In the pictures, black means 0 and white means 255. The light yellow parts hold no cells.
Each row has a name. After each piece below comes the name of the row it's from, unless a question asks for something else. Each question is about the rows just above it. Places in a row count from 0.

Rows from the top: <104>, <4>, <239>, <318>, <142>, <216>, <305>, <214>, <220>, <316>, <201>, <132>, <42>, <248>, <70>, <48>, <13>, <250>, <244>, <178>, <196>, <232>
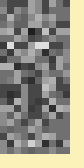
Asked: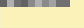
<239>
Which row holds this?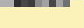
<316>
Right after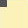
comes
[112]
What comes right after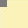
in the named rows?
[162]
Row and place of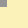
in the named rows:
<201>, 9

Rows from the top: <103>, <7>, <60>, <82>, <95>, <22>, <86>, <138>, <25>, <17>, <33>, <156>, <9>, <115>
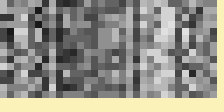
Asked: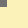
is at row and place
<82>, 6
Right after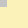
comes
[184]

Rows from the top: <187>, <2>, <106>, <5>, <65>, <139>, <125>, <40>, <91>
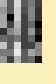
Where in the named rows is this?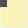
<2>, 3
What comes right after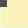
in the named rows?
[133]

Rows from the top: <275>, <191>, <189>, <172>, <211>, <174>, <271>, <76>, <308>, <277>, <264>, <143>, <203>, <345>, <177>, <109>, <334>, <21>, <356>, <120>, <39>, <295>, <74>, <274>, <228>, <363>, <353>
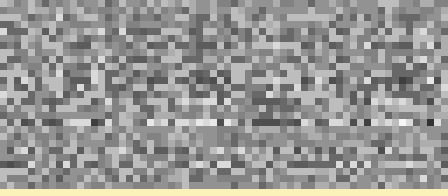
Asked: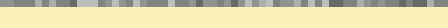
<74>
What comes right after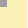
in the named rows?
[146]
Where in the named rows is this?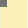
<109>, 12
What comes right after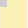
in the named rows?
[92]

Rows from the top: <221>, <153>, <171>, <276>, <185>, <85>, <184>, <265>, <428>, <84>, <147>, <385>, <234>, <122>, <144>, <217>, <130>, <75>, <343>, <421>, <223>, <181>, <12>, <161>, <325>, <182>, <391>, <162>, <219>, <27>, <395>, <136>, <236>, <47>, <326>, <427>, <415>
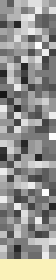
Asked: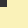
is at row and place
<181>, 0
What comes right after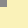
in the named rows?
[236]

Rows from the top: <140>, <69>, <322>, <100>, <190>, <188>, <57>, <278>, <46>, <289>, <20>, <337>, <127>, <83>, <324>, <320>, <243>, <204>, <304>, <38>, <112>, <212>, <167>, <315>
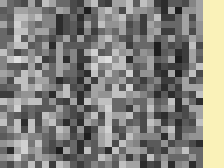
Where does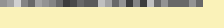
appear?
<167>
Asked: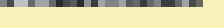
<337>
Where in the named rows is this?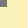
<112>, 4
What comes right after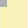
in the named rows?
[208]

